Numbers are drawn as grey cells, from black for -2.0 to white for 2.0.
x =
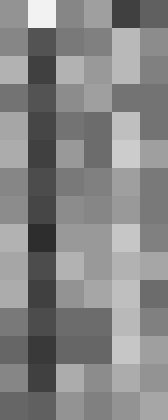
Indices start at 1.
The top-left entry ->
0.3
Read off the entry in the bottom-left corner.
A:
-0.4
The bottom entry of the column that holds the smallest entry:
-0.5
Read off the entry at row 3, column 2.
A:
-1.0
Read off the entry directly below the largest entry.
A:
-0.7
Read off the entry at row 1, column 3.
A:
0.1
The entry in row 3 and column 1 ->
0.8
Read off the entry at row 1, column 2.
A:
1.8
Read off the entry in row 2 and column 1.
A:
0.1
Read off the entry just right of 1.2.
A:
0.5
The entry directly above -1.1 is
-0.8
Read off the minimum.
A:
-1.3
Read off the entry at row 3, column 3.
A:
0.8
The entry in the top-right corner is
-0.5
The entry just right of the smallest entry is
0.4
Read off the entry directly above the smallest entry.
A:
-0.9
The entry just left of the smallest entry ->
0.8
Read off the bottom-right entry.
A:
0.6
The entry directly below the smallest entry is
-0.8

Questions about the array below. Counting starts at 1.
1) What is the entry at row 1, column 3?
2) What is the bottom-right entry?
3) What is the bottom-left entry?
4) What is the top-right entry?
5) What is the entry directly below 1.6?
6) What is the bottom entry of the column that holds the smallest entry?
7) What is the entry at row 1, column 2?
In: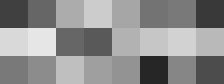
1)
0.7
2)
-0.8
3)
-0.1
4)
-1.1
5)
0.2
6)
-1.4
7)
-0.4

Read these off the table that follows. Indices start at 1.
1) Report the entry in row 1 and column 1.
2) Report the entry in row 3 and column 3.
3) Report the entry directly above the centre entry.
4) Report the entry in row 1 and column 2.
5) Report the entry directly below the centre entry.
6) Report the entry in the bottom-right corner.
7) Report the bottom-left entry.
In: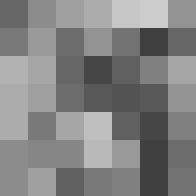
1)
-0.4
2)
-0.4
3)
-0.9
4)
0.2
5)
1.0
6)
-0.2
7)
0.2

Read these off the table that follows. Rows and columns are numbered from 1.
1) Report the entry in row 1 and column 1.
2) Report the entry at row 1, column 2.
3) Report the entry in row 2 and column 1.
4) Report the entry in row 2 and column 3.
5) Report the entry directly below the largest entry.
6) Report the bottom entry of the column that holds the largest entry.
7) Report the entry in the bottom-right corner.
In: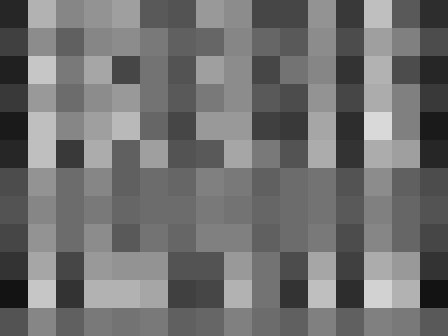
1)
-1.4
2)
0.8
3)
-1.0
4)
-0.5
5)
0.7
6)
0.0
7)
-0.6
